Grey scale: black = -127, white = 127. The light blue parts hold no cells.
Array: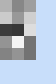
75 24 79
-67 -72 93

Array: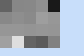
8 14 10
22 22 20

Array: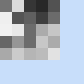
111 -43 -31
113 104 -19

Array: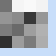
21 11 -71
-3 -21 30

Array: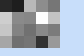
78 10 7
70 3 -14

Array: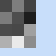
-3 -49 -99
-52 -55 32
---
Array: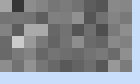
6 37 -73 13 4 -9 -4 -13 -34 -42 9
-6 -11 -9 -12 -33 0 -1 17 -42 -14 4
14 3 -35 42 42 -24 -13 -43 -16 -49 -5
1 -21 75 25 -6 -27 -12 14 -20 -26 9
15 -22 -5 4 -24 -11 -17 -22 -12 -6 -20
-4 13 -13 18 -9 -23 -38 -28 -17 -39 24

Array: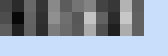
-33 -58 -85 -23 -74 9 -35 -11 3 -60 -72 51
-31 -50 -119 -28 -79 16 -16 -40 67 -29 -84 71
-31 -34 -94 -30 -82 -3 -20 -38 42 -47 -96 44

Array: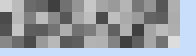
47 82 59 -20 -27 -64 -14 21 71 37 26 53 -8 20 -41
44 -52 55 0 60 10 -40 39 62 -53 63 42 27 -27 -33
46 -45 69 -33 -35 -11 46 -13 -2 39 -30 49 -64 37 59
93 8 -19 -52 26 56 -38 -33 51 49 3 -64 -32 38 -13

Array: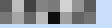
-36 -37 61 -62 3 -5 82 20
-12 -8 37 -25 56 -114 32 -27

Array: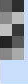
-82 -32
60 12
-72 65
-38 -91
42 7

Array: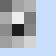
50 -25 35
-4 43 109
5 11 -98
83 31 55

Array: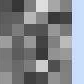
1 -46 -73 -1 94 39
-59 -34 -31 54 7 -70
-7 -29 -3 -41 -45 22
59 29 -29 23 -61 0
25 -8 -35 -22 -69 18
-1 -5 -21 -3 76 -49
1 22 -19 -63 -52 16

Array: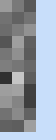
-39 27 -6
-12 -13 -29
18 -19 -2
-32 -42 31
-36 -9 16
-23 -1 -9
-34 -79 69
-63 30 34
-64 22 4
-29 -13 10
30 -30 -33

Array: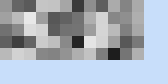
42 22 -26 -37 69 67 38 -69 14 -33 43 4
47 33 59 104 30 -40 -29 -13 47 84 7 15
40 -14 9 91 83 -35 -13 -11 29 85 58 0
-6 -31 -64 -27 75 62 9 -91 100 83 31 -39
48 57 82 74 7 3 19 47 66 -2 -98 -10
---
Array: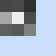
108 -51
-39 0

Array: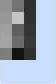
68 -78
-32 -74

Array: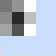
-86 62
-45 123

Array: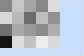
56 -20
40 25

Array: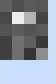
109 51
-34 -44

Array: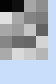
40 4
28 69
